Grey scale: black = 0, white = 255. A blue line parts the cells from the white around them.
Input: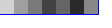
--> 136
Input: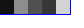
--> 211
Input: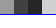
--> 208
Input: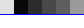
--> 154
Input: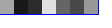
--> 152
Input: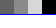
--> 1
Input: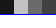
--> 65
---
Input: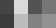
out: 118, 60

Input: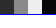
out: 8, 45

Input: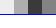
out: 131, 237

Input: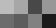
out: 151, 108

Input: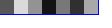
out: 169, 86

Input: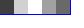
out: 105, 62

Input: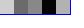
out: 178, 207

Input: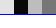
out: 119, 227

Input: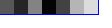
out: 220, 87
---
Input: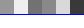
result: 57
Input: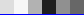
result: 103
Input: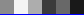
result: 25
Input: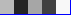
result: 248
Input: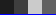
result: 97
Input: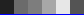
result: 84
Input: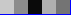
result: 116
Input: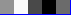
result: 107
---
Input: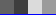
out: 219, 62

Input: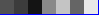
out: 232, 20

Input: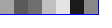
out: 228, 26

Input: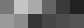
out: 197, 33

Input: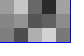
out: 210, 42

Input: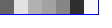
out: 248, 46
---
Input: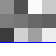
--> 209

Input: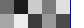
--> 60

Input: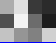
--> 149

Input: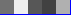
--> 87

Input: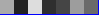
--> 69

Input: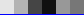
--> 16

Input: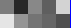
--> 116

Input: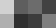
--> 47
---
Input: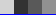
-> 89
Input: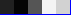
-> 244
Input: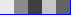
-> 197
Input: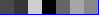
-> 167
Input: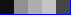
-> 196
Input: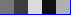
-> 17
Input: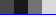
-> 114
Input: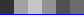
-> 80
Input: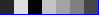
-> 128
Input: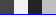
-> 35
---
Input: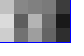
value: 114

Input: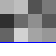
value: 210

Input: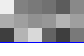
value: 180

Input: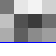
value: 95

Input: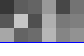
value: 100

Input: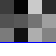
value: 17

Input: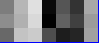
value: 195

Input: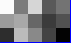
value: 187
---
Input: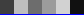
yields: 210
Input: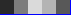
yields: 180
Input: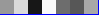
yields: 87
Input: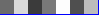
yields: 79
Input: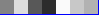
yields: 200
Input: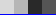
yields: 41
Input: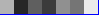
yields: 117
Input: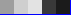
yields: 57
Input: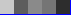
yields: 117
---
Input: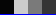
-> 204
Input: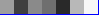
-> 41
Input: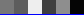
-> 63
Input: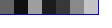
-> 56
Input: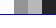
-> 148
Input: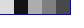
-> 173
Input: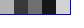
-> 111
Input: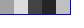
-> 67
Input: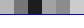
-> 162
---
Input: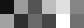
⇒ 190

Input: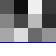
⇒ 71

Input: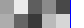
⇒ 94

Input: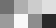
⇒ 175

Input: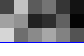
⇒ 46

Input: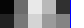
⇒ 233

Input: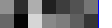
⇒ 61

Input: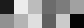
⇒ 108

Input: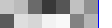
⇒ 85

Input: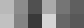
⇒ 170
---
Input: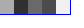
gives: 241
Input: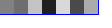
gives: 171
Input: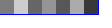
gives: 56
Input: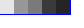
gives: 37
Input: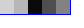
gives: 130
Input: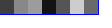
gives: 106
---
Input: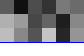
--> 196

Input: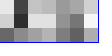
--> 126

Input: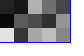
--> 168

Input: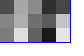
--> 97

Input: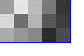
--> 136

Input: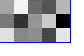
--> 142

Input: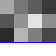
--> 182

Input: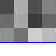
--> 115
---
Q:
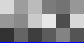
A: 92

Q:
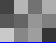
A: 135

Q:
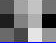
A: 71

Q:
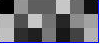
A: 23

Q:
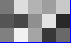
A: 165

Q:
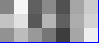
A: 61

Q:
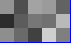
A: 65

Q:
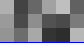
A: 52
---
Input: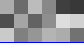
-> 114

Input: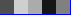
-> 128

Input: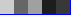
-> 56

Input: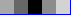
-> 211

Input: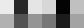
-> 163

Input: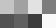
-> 249

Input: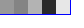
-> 231

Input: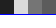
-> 92

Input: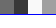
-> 160

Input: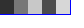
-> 215
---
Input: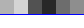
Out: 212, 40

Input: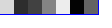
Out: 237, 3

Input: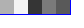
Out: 244, 53

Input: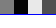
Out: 233, 4

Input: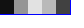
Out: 226, 17

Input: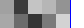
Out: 211, 52
